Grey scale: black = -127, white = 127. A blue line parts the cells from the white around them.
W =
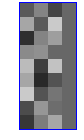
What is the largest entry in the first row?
4
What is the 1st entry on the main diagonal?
-37
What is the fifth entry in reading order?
38
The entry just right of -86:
-44
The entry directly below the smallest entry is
-44
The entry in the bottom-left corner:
-72
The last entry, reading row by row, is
-24
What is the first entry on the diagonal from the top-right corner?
-24
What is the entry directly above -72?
-51

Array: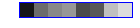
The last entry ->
92
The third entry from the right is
-39
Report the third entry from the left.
8

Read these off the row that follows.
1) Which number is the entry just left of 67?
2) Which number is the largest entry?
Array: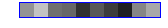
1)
20
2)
67

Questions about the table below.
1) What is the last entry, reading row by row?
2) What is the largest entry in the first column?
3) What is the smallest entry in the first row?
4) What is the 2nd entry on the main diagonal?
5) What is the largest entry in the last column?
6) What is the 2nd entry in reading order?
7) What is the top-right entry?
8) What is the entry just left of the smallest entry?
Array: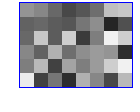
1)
57
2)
107
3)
-55
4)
-23
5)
113
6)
7
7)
71
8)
14

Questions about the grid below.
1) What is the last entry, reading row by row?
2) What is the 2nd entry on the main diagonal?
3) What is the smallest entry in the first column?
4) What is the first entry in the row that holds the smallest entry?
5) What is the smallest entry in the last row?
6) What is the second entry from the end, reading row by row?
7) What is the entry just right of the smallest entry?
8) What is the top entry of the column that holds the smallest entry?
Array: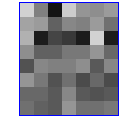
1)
-7
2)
27
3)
-45
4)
82
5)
-38
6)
-15
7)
76
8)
-107

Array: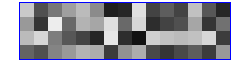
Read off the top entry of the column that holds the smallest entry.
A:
95
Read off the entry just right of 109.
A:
-22
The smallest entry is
-109
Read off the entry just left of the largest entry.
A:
-74
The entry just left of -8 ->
-47
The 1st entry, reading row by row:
73
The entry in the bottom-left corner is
-28
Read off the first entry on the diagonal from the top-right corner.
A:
-89
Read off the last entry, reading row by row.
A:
25
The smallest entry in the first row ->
-96
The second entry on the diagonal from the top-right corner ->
-74
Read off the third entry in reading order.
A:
-8
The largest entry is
109
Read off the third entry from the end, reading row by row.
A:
-34
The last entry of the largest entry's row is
-14
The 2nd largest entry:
102
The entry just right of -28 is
-47
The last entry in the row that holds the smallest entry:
-67

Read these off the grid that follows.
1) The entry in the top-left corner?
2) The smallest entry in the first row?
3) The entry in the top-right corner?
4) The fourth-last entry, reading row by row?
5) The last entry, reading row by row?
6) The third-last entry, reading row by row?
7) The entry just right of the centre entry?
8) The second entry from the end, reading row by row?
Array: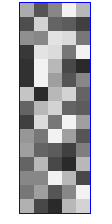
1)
43
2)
-42
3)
56
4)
-55
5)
83
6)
-85
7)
-27
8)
56

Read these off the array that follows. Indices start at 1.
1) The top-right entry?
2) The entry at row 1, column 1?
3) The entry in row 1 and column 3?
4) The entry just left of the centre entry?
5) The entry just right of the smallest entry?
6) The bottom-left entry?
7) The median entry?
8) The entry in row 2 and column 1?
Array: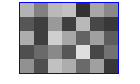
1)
9
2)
51
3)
57
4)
79
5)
39
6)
17
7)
1
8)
-41

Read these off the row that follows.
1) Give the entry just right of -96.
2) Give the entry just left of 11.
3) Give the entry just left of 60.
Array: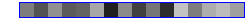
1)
11
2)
-96
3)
45

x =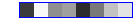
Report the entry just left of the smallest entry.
31
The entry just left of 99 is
66

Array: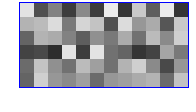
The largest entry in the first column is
99
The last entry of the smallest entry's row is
-6
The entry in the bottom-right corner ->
67
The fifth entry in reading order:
10
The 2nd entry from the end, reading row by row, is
-20
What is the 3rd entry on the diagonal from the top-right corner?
59
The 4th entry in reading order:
-67
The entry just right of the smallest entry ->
99
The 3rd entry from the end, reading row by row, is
51
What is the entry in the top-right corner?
-74
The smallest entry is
-82
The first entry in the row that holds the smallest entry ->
-60
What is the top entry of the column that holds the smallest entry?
2
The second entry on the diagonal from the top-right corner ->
-41
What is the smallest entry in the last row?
-27
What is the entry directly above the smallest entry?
43

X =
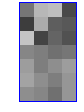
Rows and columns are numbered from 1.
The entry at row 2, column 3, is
-33
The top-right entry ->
-54
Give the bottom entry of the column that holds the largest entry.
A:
14
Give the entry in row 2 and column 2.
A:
43
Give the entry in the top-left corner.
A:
-9

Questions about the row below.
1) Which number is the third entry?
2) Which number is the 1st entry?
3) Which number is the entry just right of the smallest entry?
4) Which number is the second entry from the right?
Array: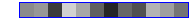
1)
-68
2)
11
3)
-23
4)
31

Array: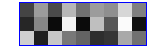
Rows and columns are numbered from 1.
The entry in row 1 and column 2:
28
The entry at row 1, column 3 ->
-53
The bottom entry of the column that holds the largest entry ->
41
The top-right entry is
0
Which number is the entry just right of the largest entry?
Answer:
-110
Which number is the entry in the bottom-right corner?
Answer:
-14
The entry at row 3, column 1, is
79
